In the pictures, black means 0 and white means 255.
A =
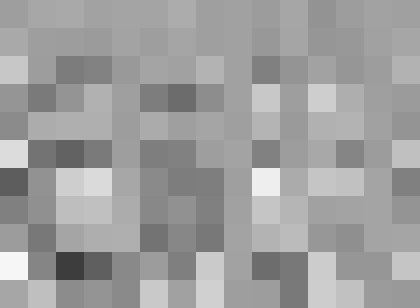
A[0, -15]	158
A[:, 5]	[164, 158, 164, 125, 171, 126, 138, 136, 115, 156, 201]
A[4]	[139, 172, 175, 175, 157, 171, 159, 165, 159, 180, 154, 177, 179, 161, 148]
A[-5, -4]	197
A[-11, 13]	162
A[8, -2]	164
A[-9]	[199, 157, 124, 130, 153, 164, 161, 179, 161, 128, 148, 162, 150, 157, 178]
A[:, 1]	[167, 158, 157, 122, 172, 115, 146, 144, 120, 133, 191]
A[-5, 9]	238
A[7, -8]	128
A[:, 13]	[162, 161, 157, 159, 161, 156, 164, 164, 164, 150, 155]
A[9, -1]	197
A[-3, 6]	135
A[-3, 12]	143
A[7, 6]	145
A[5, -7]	163
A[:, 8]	[161, 161, 161, 161, 159, 163, 159, 161, 163, 162, 158]
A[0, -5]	166
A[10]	[166, 191, 140, 148, 138, 201, 161, 208, 158, 157, 121, 205, 193, 155, 153]
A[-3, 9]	179
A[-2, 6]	127
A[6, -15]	93
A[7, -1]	148
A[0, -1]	160
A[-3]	[156, 120, 165, 174, 175, 115, 135, 120, 163, 179, 187, 151, 143, 164, 165]
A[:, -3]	[157, 152, 150, 174, 179, 133, 193, 163, 143, 150, 193]
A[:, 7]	[159, 159, 179, 141, 165, 158, 126, 128, 120, 202, 208]
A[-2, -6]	109

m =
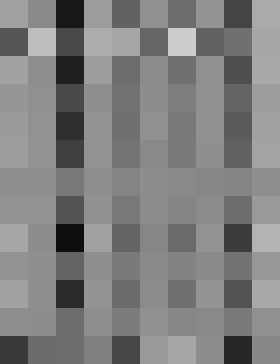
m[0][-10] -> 160
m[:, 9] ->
[170, 166, 169, 157, 161, 163, 142, 153, 179, 151, 168, 144, 136]
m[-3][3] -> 148
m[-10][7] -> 144
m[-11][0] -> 162
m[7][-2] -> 109
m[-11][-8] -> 32
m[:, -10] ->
[160, 86, 162, 150, 155, 156, 143, 146, 166, 147, 162, 142, 58]
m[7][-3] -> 139
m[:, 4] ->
[98, 166, 108, 113, 111, 116, 132, 121, 100, 122, 106, 124, 70]
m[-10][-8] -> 74
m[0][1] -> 137
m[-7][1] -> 142
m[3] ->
[150, 144, 74, 142, 113, 141, 125, 144, 99, 157]
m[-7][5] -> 141
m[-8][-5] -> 137
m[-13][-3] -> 147
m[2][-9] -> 142
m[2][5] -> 140
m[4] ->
[155, 146, 48, 147, 111, 145, 121, 145, 91, 161]
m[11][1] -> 141
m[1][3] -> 173
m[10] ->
[162, 143, 42, 148, 106, 139, 112, 148, 82, 168]
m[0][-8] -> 24
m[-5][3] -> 161
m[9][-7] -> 143

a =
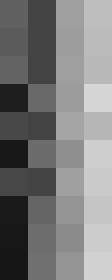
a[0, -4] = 97
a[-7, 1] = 105
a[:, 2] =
[159, 157, 159, 156, 165, 143, 160, 148, 139, 148]
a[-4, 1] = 68
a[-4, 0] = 71
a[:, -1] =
[190, 187, 185, 214, 182, 207, 202, 197, 204, 209]
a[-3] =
[26, 101, 148, 197]
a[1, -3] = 68
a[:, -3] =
[67, 68, 67, 105, 67, 108, 68, 101, 109, 112]
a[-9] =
[91, 68, 157, 187]
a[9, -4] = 22

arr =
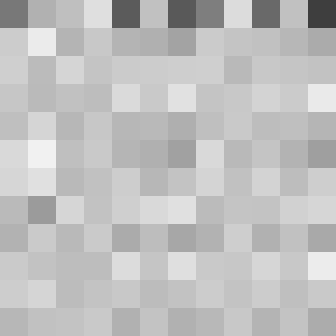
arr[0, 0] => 120
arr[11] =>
[183, 193, 195, 201, 177, 195, 177, 184, 200, 180, 195, 172]
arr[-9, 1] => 186
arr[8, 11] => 169
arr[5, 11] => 159
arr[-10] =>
[207, 187, 213, 196, 203, 204, 206, 207, 185, 200, 197, 194]
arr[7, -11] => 155
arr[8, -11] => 202
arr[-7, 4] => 181
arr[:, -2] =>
[193, 183, 197, 203, 191, 179, 189, 209, 193, 200, 191, 195]
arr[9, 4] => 220
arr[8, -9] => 202
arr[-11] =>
[204, 235, 180, 200, 180, 176, 163, 203, 196, 193, 183, 171]
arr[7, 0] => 186
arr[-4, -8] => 171
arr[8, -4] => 206
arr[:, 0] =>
[120, 204, 207, 198, 191, 217, 214, 186, 178, 202, 205, 183]
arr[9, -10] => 189
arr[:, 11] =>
[62, 171, 194, 234, 181, 159, 206, 214, 169, 236, 201, 172]
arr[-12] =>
[120, 177, 191, 223, 91, 193, 89, 126, 220, 105, 193, 62]
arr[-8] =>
[191, 213, 183, 199, 183, 185, 175, 191, 201, 189, 191, 181]
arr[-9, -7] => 201
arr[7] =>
[186, 155, 214, 194, 207, 217, 224, 187, 196, 195, 209, 214]
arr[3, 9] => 211
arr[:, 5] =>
[193, 176, 204, 201, 185, 176, 183, 217, 189, 197, 188, 195]
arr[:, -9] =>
[223, 200, 196, 189, 199, 201, 193, 194, 202, 189, 195, 201]

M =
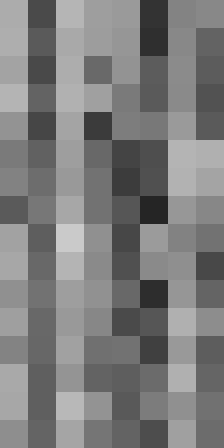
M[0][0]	172
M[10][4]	104
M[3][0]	180
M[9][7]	72
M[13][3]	99
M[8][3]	144
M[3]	[180, 99, 177, 160, 122, 90, 138, 82]
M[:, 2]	[181, 169, 173, 177, 164, 158, 153, 167, 202, 180, 158, 153, 161, 148, 184, 165]
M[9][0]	167
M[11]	[159, 104, 153, 135, 74, 86, 176, 141]
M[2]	[163, 73, 173, 105, 147, 92, 139, 92]
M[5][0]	122
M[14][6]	144
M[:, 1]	[74, 90, 73, 99, 70, 97, 109, 119, 94, 104, 114, 104, 103, 95, 95, 100]
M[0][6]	131
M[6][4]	60
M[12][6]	153
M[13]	[169, 95, 148, 99, 94, 107, 176, 101]
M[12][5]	64
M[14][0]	167
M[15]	[142, 100, 165, 117, 99, 77, 160, 108]
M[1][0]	174
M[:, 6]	[131, 136, 139, 138, 154, 180, 178, 151, 130, 143, 150, 176, 153, 176, 144, 160]
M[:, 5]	[51, 47, 92, 90, 120, 78, 80, 37, 155, 138, 45, 86, 64, 107, 124, 77]
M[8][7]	114
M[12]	[131, 103, 161, 112, 114, 64, 153, 93]
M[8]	[162, 94, 202, 144, 71, 155, 130, 114]
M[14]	[167, 95, 184, 147, 89, 124, 144, 113]
